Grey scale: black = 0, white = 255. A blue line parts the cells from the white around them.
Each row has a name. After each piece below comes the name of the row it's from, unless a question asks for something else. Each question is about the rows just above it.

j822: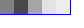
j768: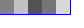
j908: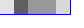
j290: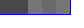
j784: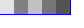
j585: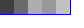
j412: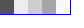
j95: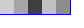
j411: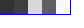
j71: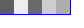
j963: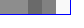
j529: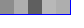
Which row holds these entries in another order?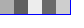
j71
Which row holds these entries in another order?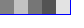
j784

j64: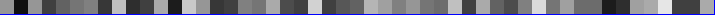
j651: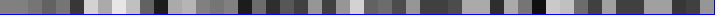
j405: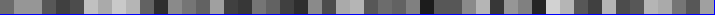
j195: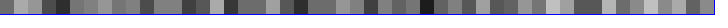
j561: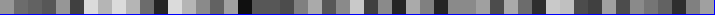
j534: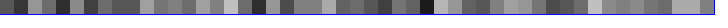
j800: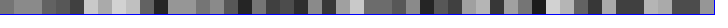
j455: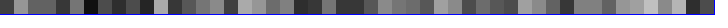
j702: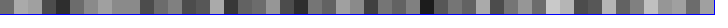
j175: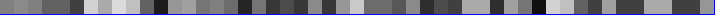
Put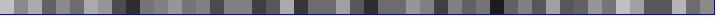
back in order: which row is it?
j195
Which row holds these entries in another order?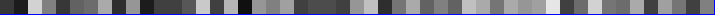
j651
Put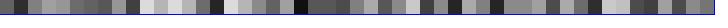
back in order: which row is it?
j561
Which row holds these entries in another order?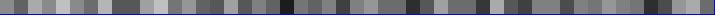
j195

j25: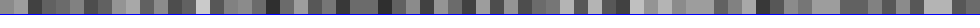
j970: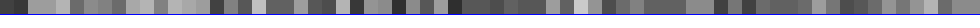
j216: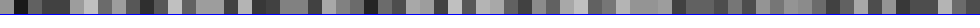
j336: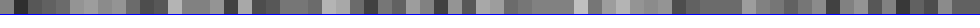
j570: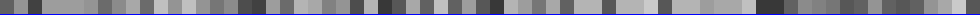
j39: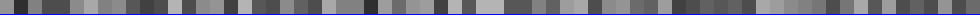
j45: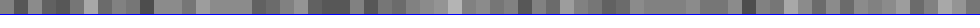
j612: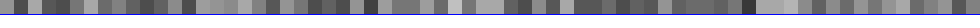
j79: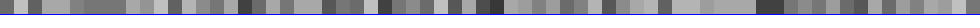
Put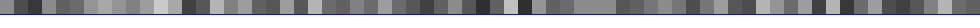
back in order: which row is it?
j25
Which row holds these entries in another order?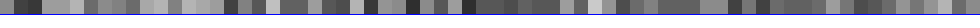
j970
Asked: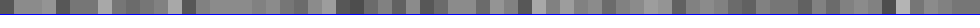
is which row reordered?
j45

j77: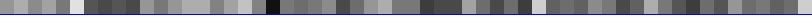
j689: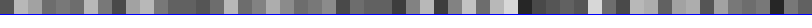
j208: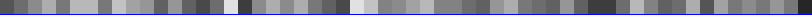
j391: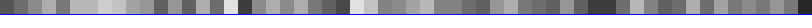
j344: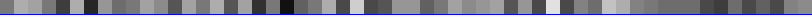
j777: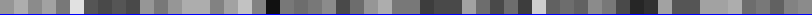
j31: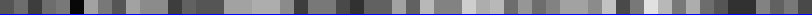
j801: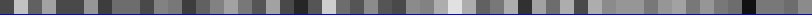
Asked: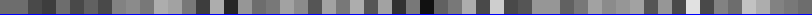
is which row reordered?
j344
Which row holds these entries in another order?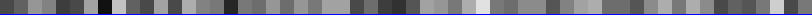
j777
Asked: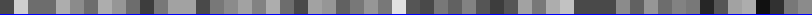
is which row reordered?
j777

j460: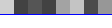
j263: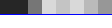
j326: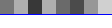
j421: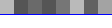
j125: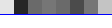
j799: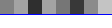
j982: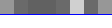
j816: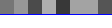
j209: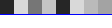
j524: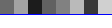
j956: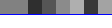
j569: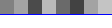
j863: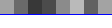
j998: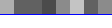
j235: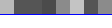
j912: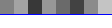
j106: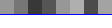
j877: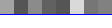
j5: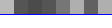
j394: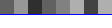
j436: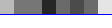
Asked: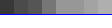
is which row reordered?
j106
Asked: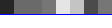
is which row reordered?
j125
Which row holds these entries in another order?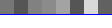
j877
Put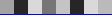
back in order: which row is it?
j209

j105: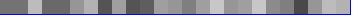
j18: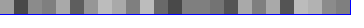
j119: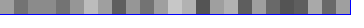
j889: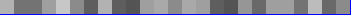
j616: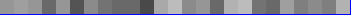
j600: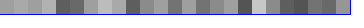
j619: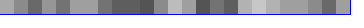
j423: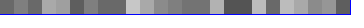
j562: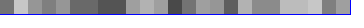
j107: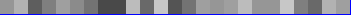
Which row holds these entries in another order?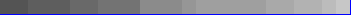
j889
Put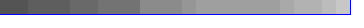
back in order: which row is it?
j619
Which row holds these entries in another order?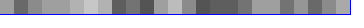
j619
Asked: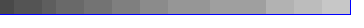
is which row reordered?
j562
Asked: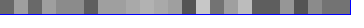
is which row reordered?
j600
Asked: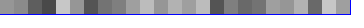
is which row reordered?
j105
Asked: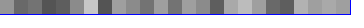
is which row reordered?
j600

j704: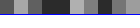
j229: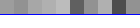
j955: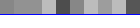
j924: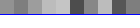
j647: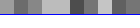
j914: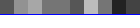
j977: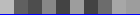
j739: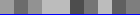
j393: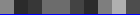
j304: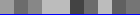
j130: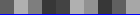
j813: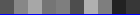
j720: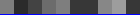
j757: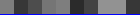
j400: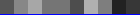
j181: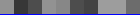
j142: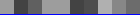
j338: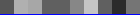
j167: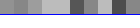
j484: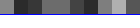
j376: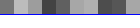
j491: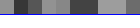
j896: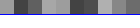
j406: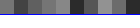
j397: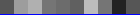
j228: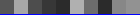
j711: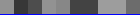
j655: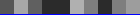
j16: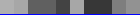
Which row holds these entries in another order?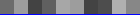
j896
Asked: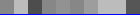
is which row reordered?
j167
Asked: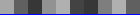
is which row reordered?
j130
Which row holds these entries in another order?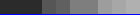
j655

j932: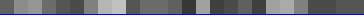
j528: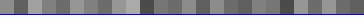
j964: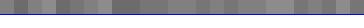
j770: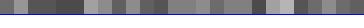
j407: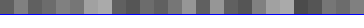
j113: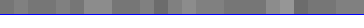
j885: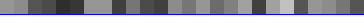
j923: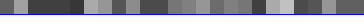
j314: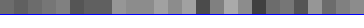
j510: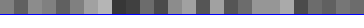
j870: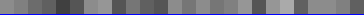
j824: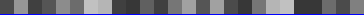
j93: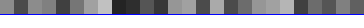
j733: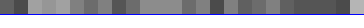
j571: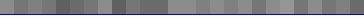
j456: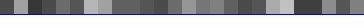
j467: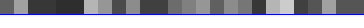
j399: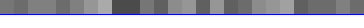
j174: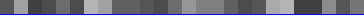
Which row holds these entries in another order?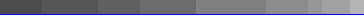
j733
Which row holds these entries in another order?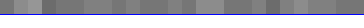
j113
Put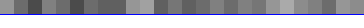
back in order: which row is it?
j399
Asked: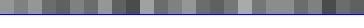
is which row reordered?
j399
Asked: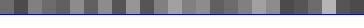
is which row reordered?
j770
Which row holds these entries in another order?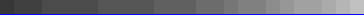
j456

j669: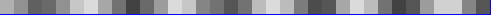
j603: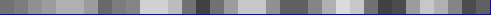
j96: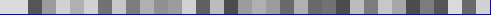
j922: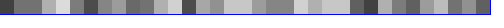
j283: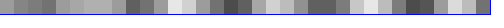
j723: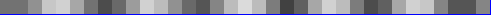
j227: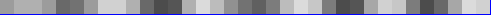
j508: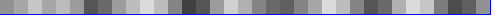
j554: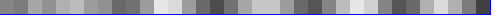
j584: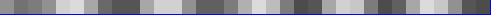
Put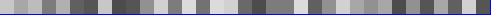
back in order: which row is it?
j584
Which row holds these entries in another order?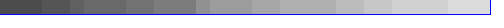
j227
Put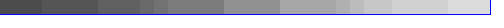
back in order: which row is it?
j584
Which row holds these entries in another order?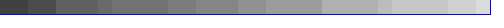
j603
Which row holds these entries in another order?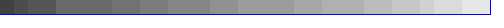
j554

